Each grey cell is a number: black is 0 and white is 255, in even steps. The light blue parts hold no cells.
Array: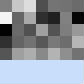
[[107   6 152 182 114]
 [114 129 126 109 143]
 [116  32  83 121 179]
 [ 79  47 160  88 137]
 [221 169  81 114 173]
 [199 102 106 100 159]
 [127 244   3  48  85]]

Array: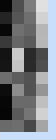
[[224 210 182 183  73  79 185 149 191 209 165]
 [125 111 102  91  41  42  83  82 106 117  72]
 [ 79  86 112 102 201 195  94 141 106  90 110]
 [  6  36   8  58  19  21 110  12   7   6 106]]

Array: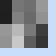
[[152 145  61  52]
 [111 106 121  93]
 [118 129 184 200]
 [ 32  31 151 146]]

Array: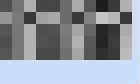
[[175  57 170 179 186]
 [ 57 182  54  60  56]
 [ 29 196  38  36  47]
 [ 87 131 101  88  85]
 [170  58 165 177 166]
 [108 107 123 119 111]
 [ 70 168  81  77  73]
 [ 69 160  78  81  72]
 [175  56 177 178 178]
 [115 122 119 117 119]
 [ 81 149  86  79  85]]

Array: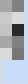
[[129 219  40 129 118]
 [166 201 195 166 218]]

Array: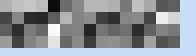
[[ 93 212 121  95]
 [ 85 239 130  81]
 [169  68  99 162]
 [194 138  44  70]
 [119 132 112 130]
 [176  48 100 144]
 [182  62 117 140]
 [182 140  36  61]
 [134 131 130 138]
 [108 180 126 104]
 [ 13  93 249 228]
 [187  38 103 149]
 [197  43 123 131]
 [193 135  45  65]
 [176  69  94 154]]

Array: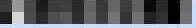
[[105 114]
 [  4   1]
 [ 41  49]
 [  9  33]
 [ 96 114]
 [ 61  54]
 [103 115]
 [ 55  61]
 [ 99 105]
 [ 40  46]
 [ 62  88]
 [ 59  79]
 [ 28  41]
 [ 73  76]
 [151 213]
 [ 58  30]]

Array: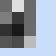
[[105 106 107 187]
 [223  57  25  75]
 [106 125  49  85]]

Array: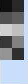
[[ 40  94 191 129  46]
 [ 15  81 208  55 149]]
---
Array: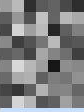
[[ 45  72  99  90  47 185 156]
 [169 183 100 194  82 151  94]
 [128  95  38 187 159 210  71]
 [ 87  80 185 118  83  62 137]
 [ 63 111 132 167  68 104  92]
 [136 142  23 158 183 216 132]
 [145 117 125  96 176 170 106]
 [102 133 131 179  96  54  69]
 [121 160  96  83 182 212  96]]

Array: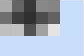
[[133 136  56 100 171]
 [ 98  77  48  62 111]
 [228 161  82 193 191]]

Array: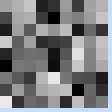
[[178 163  61 155  49  32 197 177 161]
 [196 156 127 140   1  59 174 168  72]
 [ 51 105  23 188 148 177  89 160  28]
 [193 143 193  64  57  43 160  93 202]
 [186 130 224  85  19 109 111 102  36]
 [169 129 198 105  14 123 115 119   2]
 [ 27  78  81 118 231 183  58  90 120]
 [ 45 103   4 189 182 168  95 155  70]
 [123  99 190  42 159  99 107  49 234]]

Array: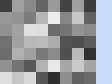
[[ 60 158  67 153 100 136 159  62]
 [ 98 199 134 237 183 124 148 152]
 [138 148 117 107 222 225 163 145]
 [ 91  79  84 172 187 185 161 113]
 [ 50 186  80 139 120 161 176 109]
 [165 202 167 232 178  88 116 144]
 [106  99 143  46  85 216 198 221]]

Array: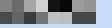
[[148 155   6  19 208 166 107 131]
 [ 70  70 189 192 116  59 101  75]]

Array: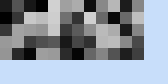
[[134  28 183 136  14 172 160 209   1  23  84  27]
 [191 106   9 104 208  51 112 206 189 200  54   1]
 [134  26 172 186 143  91  58 200 149 156 162  55]
 [ 73 137 188 183  48  70  24  88  79  61 161 153]
 [ 63  30  83 133 102   5  43 154 158   7  41 149]]

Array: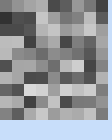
[[ 66 119 152  93  74 174 164 147 122]
 [ 91 188 129 117 158 197  75  79  50]
 [158 200 170 153 196 180  86  74  74]
 [166 100 126  71 170 146  65 190 188]
 [150  87 113 129 140 108 132 139 185]
 [131  70 206 185 110 141 167 166  80]
 [178  82 108  89 139  77  75 166 179]
 [125 204 192 208 159 209 217  82 101]
 [146 122 121  75 194 139  65 170 182]
 [123 193 171 177 156 200 170  94 130]]
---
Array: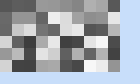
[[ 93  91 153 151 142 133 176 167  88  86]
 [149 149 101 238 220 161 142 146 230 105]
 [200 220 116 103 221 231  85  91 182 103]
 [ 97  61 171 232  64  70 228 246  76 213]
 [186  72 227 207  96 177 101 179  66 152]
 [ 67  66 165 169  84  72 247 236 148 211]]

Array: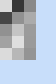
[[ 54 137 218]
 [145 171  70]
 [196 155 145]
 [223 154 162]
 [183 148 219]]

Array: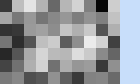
[[190 228 179 104 182 211 128   6 206  56]
 [120 152 117 136 151 126 146 128 194 166]
 [ 56 154 161 141 196 175 200  84 176  51]
 [ 45  84 191 204  92 142 235 210  64 118]
 [ 86 171 213 186 183 221 202 138 101  39]
 [113 175 210 113 173 150 156  57 144  68]
 [135  79  88 145  95  57 130 133 106 121]]

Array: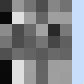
[[151 115  78 134 114  51]
 [223 161 101 159 158   9]
 [ 75 107 162  41 121 140]
 [ 77  93 117  70  95 117]
 [109 100  90 105 100  80]
 [223 160 100 158 159  10]
 [223 158 101 159 157   9]]

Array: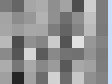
[[101 166 172 143 163  78 206 124 122]
 [140 151 178 144 111 142 193 124 164]
 [156 167 166 125 100 132 186 122 166]
 [ 77 144 133 203  84 225 151 131 185]
 [ 85 214  91 137 115 113 146 123 138]
 [119 169 136 155  89 168 161 125 172]
 [ 37 161 108 210 108 199 144 131 160]]

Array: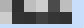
[[ 48 190 206  75 190 177]
 [ 51  49  64  53  50 205]]

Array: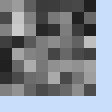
[[156  94  59  60  69  72  32 140]
 [196 128  64 120 137  33 103  74]
 [203 149  39  49 125  60  30 130]
 [ 42  89 125 140 119  98 190  63]
 [164 131 124  69 104  73  63  35]
 [104 172 120 144 152 145 163  32]
 [ 74 108 113 170  73 116 158  48]
 [147 100  74  88 104 141  76 128]]
